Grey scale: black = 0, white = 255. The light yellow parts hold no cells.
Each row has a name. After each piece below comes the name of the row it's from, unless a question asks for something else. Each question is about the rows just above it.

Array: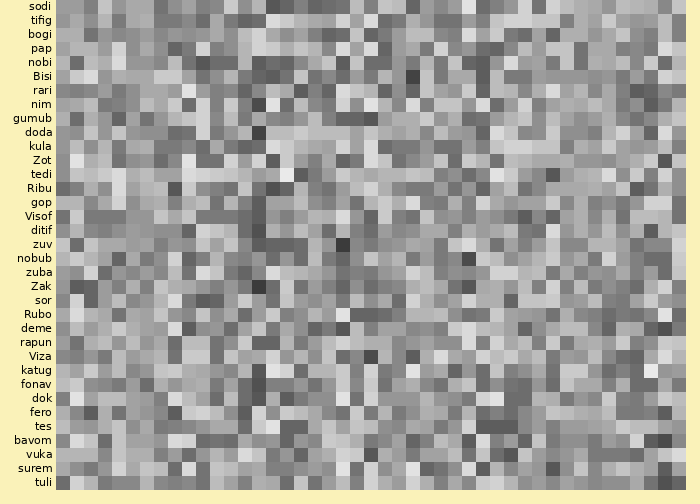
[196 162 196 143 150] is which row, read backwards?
zuv
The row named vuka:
[181 181 181 136 196 175 175 128 156 109 150 181 156 218 196 122 150 101
 162 175 210 202  87 175 156 122 162 162 188 115 196 109  87 196 156 136
 150 169 122 122 122 109 162 196 218]

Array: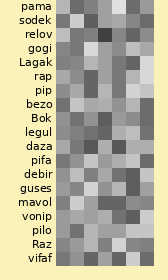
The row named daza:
[168 120  88 174  88 174 174]
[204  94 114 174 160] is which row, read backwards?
vonip
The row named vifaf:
[120 146 101 160 101 204 108]
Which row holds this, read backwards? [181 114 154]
pilo
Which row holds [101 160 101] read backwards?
vifaf
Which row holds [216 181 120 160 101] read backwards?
rap

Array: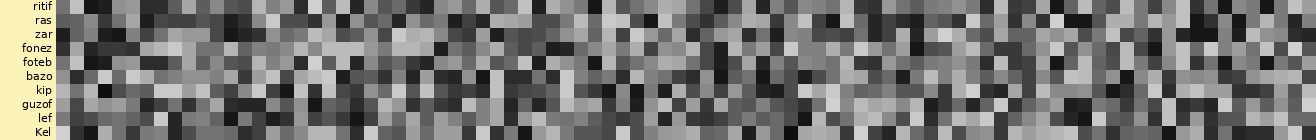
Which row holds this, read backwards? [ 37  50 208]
kip
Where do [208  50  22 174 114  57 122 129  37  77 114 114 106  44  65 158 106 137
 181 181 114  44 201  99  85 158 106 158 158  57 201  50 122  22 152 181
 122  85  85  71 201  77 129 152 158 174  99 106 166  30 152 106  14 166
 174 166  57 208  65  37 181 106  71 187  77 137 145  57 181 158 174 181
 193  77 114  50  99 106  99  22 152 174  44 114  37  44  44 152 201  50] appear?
Kel
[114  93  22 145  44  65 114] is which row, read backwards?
bazo

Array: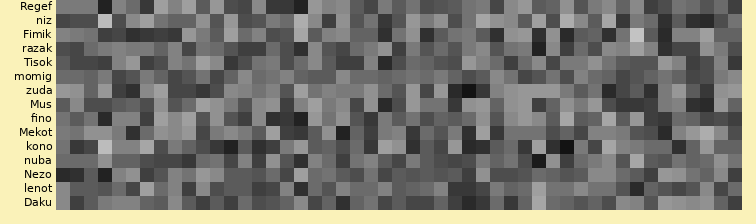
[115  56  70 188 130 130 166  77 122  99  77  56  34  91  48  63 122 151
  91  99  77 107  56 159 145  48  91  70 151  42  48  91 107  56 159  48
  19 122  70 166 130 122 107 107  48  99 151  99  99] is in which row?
kono
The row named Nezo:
[ 42  48  91  34 130 145  63  84 130 115 151 137  91  91  84 107  70 159
 107 115  91  77 115  70  91  84  91  84  91  63 145  77  77  84 107  99
  84  91 137 137 107  91  63 151 145 115  99 137  63]
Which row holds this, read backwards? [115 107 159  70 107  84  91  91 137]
Nezo
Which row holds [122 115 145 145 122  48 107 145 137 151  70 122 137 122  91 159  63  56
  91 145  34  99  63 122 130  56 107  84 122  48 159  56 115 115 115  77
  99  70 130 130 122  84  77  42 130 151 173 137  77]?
Mekot
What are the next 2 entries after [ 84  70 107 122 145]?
[ 63 122]
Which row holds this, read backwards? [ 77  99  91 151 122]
kono
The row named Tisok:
[ 91  70  70  63 130 151  63  77 130 115 159 137  56  77 115 122  77 107
 137  91  63  63 130  42  77 107  99  84  77 151 130 107  63 107 137  70
 122 122 145 115  91  84  84 151 130  63  77 130  56]

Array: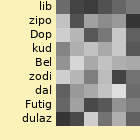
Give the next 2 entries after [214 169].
[194 175]
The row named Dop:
[206 182  88 120 200  96]
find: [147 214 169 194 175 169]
Bel
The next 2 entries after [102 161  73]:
[ 88 147]

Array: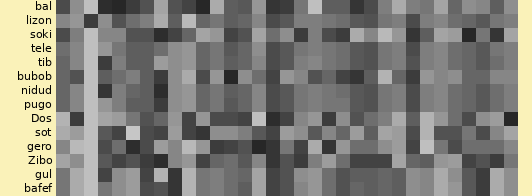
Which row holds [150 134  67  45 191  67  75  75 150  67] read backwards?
Dos
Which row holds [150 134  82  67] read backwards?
bafef
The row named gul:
[118 171 191  67 142 156  67 179  53 179 118 126 110 102 164  67  82 142
 150 110  82  94  94 102  94 142 134 171 142  88  60 171 142]
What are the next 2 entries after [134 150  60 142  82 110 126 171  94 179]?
[150 110]
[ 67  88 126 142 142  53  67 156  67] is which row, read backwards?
sot
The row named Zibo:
[164 142 191  88  67  82  60  45 134 150  67 102 110  88 134  53  82  60
 126 156 110  67  67  67 164 102  94 150 156  67  82  60 118]

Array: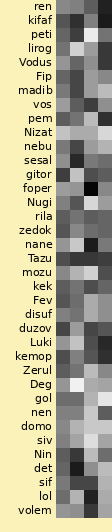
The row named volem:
[149 143  56 164]
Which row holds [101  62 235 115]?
peti
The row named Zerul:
[ 93 115 187 136]

